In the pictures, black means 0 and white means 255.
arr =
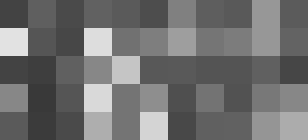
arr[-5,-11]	67
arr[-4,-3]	124
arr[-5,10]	91
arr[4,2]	74
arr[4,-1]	172
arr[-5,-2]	151
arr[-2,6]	79
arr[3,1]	57
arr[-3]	[67, 62, 96, 135, 197, 88, 89, 84, 84, 96, 70]
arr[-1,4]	116
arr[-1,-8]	174
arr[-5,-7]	90
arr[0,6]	128
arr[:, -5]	[128, 158, 89, 79, 72]
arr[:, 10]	[91, 99, 70, 135, 172]
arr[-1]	[90, 59, 74, 174, 116, 212, 72, 96, 97, 149, 172]
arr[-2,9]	120

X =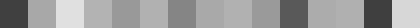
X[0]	64
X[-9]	133
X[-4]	172
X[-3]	176
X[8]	177

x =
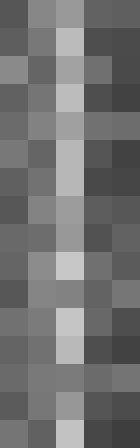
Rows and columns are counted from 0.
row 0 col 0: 86
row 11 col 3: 104
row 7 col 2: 156
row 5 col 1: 101
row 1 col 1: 120
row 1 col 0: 94
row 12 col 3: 78
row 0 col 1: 135
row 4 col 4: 109
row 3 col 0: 97
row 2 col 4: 74
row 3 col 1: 117
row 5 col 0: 120
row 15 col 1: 97
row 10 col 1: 133
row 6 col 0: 96
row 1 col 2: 187
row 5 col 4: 66
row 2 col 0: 138
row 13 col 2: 123
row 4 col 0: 107

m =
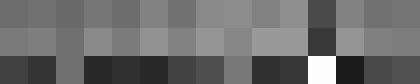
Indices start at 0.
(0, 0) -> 108
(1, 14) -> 124
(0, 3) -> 119
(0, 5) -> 130
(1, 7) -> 149
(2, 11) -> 253
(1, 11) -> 56
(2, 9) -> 48
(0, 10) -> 143
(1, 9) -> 153
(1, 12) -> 149
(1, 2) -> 112
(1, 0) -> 121
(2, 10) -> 55

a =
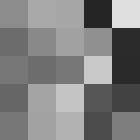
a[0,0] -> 140
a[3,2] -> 196
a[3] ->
[102, 164, 196, 86, 66]
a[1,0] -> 108
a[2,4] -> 42
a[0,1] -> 169
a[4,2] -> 178

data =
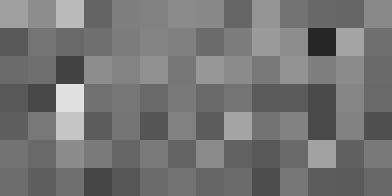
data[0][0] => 159
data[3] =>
[88, 71, 224, 113, 119, 106, 121, 105, 116, 90, 91, 74, 133, 105]
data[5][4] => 102
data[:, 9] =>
[148, 155, 120, 90, 115, 89, 77]
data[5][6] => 100
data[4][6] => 129
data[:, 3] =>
[100, 112, 141, 113, 92, 122, 70]
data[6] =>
[109, 94, 111, 70, 86, 107, 114, 101, 108, 77, 118, 92, 90, 104]
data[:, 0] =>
[159, 89, 107, 88, 95, 115, 109]
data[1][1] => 116
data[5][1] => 105
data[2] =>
[107, 111, 67, 141, 131, 145, 118, 151, 139, 120, 146, 127, 140, 106]
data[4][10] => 130
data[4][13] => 80
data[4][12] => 130
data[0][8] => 102
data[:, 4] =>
[127, 125, 131, 119, 117, 102, 86]
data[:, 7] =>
[136, 108, 151, 105, 92, 139, 101]
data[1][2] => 105

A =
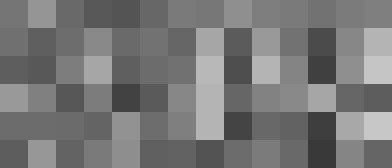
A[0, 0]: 117
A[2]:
[94, 88, 125, 166, 95, 108, 113, 184, 78, 180, 132, 64, 143, 197]
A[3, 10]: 137
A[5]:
[93, 151, 99, 122, 142, 96, 98, 83, 108, 123, 105, 57, 133, 101]
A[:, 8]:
[143, 91, 78, 102, 68, 108]
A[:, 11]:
[114, 75, 64, 166, 62, 57]
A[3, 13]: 93
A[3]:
[153, 128, 87, 124, 66, 90, 135, 180, 102, 130, 137, 166, 102, 93]
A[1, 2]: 109
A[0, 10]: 122
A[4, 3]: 100
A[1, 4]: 106
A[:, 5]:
[103, 114, 108, 90, 109, 96]
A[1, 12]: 135
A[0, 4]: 84
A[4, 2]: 107
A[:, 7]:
[119, 166, 184, 180, 180, 83]

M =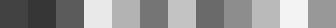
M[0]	66
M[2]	91
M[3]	233

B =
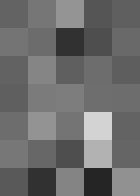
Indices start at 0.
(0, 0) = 99
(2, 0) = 98
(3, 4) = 109
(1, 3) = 78
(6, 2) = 132
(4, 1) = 147
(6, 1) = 49
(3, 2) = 125
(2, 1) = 133
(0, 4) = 95

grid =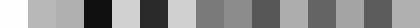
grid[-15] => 254
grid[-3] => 164
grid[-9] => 208
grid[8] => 140

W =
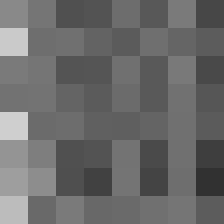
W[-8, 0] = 137
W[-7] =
[202, 110, 112, 99, 91, 111, 101, 92]
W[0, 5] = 88
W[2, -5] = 85
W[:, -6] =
[80, 112, 84, 100, 109, 80, 79, 122]
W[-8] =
[137, 117, 80, 83, 109, 88, 122, 71]
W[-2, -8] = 158
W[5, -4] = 115
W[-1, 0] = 188
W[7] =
[188, 105, 122, 104, 106, 112, 117, 92]
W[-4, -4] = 95
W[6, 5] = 68
